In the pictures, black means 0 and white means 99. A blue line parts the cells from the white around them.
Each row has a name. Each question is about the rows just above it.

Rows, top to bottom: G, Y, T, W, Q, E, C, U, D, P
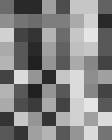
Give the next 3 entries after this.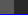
[62 38 74]
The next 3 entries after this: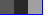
[38 74 77]
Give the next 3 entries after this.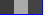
[81 89 34]
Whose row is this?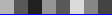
C
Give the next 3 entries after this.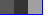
[70 34 58]
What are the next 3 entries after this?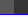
[62 70 34]
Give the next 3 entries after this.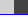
[20 70 42]

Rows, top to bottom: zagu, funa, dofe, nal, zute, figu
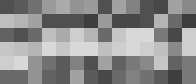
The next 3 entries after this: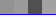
[50 31 28]
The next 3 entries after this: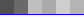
[41 77 84]
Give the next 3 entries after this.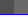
[74 66 80]
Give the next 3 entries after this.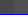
[70 41 24]
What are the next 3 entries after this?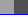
[31 31 24]
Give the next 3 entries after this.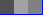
[31 28 63]
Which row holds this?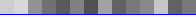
zute

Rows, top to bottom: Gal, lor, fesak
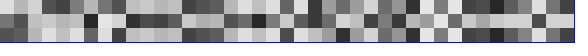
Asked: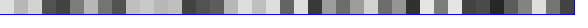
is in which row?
Gal
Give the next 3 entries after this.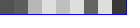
[61 42 61]
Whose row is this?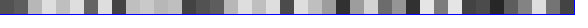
fesak
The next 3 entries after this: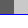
[68 71 32]
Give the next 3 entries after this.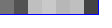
[32 36 71]

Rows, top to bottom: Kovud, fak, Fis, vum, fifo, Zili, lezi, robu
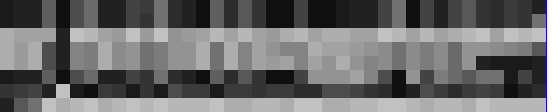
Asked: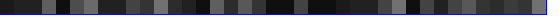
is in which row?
fak
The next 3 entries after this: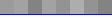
[54 44 54]

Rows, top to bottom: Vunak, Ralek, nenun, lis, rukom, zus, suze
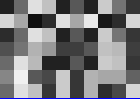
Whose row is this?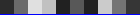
nenun
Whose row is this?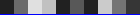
Vunak
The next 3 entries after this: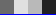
[13 34 13]
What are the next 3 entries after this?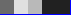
[34 13 79]

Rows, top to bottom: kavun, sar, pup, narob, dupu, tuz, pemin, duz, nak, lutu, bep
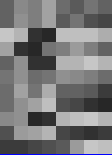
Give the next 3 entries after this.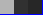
[74 74 74]
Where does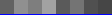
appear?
sar
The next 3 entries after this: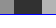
[70 77 70]
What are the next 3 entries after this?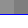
[63 35 45]
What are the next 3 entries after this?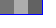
[38 35 23]
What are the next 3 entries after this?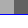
[38 35 23]
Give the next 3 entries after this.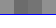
[53 49 42]

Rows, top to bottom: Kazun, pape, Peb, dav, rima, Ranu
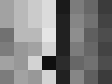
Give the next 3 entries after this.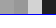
[52 37 23]
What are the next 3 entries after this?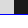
[48 40 23]
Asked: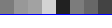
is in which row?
dav
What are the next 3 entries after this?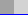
[13 48 40]

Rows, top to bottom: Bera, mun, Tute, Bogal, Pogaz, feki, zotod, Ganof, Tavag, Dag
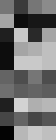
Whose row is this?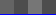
feki
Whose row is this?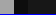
mun

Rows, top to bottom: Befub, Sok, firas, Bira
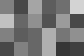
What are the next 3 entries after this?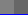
[68 21 25]
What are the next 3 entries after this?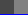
[40 68 21]
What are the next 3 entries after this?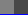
[64 36 43]

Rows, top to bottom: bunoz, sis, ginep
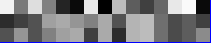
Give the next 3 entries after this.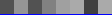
[17 70 73]
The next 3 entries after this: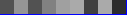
[70 73 43]

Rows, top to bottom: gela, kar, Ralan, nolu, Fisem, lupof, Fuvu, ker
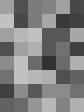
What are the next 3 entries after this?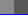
[54 54 44]
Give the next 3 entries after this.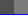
[51 62 28]
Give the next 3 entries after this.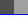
[68 34 44]
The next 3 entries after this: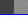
[34 54 54]
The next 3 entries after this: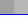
[75 34 34]

